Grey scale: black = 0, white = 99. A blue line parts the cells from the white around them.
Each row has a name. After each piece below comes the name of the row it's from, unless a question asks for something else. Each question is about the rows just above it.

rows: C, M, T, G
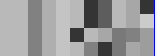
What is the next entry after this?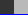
[65]
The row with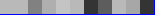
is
C
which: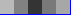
G

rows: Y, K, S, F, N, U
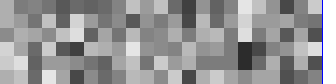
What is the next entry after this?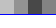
[79]
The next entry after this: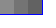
[64]
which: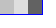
S

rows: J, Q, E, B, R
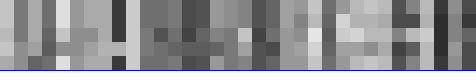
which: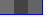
E
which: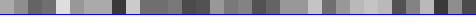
R
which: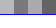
E
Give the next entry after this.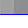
[66]
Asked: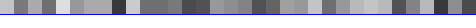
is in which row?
J

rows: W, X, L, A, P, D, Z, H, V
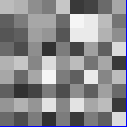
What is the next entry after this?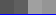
[33]
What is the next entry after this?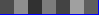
[85]
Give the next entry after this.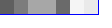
[73]
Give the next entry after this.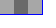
[95]
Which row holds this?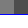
Z
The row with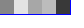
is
H
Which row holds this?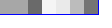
X

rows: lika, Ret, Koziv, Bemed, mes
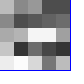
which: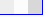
mes
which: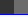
Bemed
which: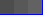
Ret
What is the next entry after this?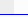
[84]
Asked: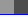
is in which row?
lika
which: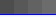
Ret

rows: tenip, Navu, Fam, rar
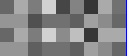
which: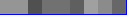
Navu
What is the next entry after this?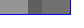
[37]
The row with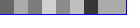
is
Fam

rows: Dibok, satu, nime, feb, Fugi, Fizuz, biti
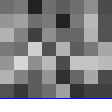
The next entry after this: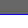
[69]
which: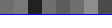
Dibok
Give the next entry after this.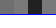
[72]
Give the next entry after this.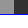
[40]
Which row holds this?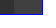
biti
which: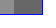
nime
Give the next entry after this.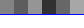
[29]

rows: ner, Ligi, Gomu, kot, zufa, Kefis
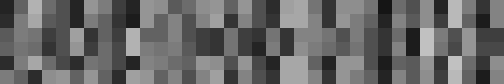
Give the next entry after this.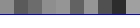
[65]
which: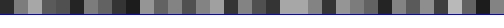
Ligi
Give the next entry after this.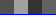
[24]
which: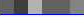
Gomu
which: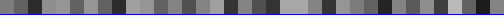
Kefis

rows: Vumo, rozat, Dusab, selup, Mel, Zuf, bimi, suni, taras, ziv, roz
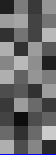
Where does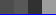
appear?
bimi
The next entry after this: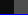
[38]
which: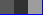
bimi
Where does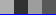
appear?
selup
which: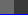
suni

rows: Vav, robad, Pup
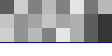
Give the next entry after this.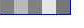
[72]
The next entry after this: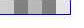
[46]
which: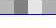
Pup
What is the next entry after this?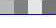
[72]

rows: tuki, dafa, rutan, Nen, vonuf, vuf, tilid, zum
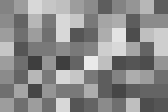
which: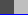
rutan
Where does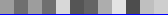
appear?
rutan
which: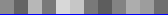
vuf

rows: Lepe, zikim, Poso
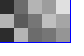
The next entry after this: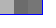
[58]
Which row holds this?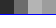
Lepe
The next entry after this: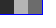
[46]
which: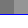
Poso

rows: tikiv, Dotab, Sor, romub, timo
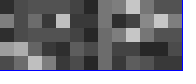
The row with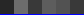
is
timo
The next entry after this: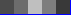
[29]
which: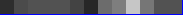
Sor
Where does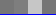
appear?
tikiv

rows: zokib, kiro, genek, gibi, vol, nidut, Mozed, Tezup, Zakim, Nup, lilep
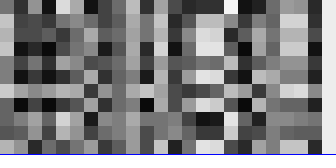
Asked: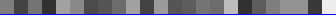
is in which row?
vol
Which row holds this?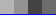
Nup
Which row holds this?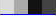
zokib
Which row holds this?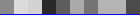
genek
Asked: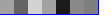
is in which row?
Zakim
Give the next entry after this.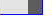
[4]

